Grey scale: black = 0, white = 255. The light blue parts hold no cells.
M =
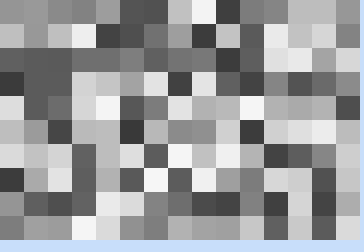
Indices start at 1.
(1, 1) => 149
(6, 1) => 190
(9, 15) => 173
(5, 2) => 91
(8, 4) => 94
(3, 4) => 111
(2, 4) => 238
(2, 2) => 152
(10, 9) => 163
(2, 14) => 214
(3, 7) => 96
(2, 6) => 79
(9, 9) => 75
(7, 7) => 92
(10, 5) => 218
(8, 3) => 227
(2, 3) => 191
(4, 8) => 65
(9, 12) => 64
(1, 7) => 81
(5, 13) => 170
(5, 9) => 178
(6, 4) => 186
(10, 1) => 125
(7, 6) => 222
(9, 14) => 68
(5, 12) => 178
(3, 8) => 115
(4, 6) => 163
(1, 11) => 124
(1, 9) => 243
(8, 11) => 124
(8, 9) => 240
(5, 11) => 245
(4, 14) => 106
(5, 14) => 179

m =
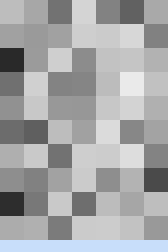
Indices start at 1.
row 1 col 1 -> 189
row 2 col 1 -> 161
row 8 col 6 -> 179
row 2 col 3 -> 161
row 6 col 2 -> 95
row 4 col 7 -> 193
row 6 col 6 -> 135
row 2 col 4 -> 206
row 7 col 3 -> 114
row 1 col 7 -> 169
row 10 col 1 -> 172
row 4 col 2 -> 208
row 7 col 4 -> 206
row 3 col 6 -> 197
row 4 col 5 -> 188
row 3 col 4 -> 140
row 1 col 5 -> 130
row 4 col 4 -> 133
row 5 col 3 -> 152
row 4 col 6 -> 234
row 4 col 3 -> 131

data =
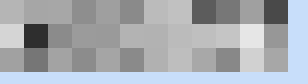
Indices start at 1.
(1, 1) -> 181
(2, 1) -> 213
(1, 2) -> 166
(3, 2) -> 118
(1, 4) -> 142
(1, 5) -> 159
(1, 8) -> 193
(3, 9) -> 168
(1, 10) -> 119
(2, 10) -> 197
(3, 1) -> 161

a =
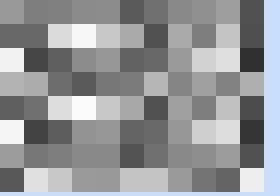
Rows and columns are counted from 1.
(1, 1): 152
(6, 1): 245
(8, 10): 100
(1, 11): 80
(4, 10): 130
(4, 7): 182
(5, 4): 251
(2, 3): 218
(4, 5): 120
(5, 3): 221
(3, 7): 103
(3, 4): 141
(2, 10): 196
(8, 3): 199
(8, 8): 155
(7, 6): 82
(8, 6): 197
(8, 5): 153
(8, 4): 155
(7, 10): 156
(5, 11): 76
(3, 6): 98
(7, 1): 156
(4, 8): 133
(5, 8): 159
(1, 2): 127
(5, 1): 95
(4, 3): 108

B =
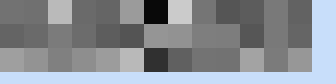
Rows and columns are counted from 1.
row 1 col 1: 114
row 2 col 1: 100
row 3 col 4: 142
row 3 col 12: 123
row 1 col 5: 101
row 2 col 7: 149
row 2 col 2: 106
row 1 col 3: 186
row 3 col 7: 48
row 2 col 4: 108

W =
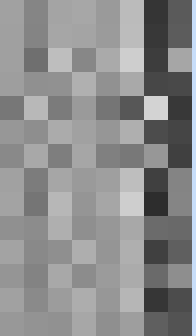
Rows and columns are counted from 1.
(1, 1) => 161
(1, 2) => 133
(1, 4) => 167
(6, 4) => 161
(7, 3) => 126
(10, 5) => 151
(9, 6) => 206
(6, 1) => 151
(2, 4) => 164
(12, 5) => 155
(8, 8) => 132
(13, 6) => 182
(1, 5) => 154
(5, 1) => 119
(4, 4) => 176
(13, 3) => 156
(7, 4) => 166
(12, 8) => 142
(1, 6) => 187
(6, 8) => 69
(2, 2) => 132
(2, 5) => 155
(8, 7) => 64
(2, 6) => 188
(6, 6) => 175
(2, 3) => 166
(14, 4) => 167
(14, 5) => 143
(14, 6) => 158
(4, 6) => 169
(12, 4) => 140

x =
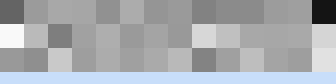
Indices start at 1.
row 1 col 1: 100
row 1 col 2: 155
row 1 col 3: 168
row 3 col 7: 170
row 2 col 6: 154
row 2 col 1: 249
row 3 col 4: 158
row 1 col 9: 130
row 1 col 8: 154
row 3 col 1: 153
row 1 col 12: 156
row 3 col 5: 172
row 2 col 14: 213

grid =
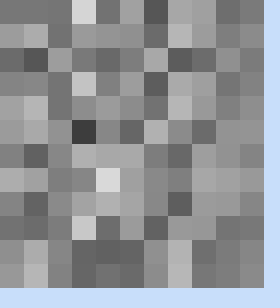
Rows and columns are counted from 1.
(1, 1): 119
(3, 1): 107
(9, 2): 99
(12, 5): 113
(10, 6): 155
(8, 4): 134
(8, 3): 126
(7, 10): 146
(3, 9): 108
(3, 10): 144
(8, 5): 217
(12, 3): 130
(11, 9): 111
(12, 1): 152
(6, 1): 155
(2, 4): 154
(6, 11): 148
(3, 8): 92
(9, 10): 153
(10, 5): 109
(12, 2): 182
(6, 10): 147
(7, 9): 158
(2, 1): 156
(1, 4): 213
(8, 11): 153
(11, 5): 97
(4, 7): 93
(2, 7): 107
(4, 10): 117
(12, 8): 183
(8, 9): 167
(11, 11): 134
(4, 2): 135
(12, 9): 119

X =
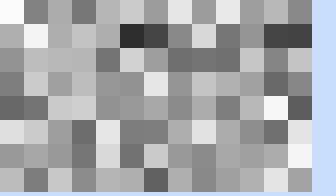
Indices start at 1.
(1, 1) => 250
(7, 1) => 152
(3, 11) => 198
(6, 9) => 226
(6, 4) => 109
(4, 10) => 177
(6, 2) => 204
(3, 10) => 113
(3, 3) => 184
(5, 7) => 169
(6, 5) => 229
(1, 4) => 120
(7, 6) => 114
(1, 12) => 184
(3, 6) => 210
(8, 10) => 159
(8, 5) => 181
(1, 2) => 130
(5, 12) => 246
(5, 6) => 152
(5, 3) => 201
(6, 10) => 172
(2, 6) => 46
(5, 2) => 115
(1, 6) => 204
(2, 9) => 215
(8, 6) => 175
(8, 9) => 137
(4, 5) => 150
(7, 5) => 217
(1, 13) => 136
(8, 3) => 200
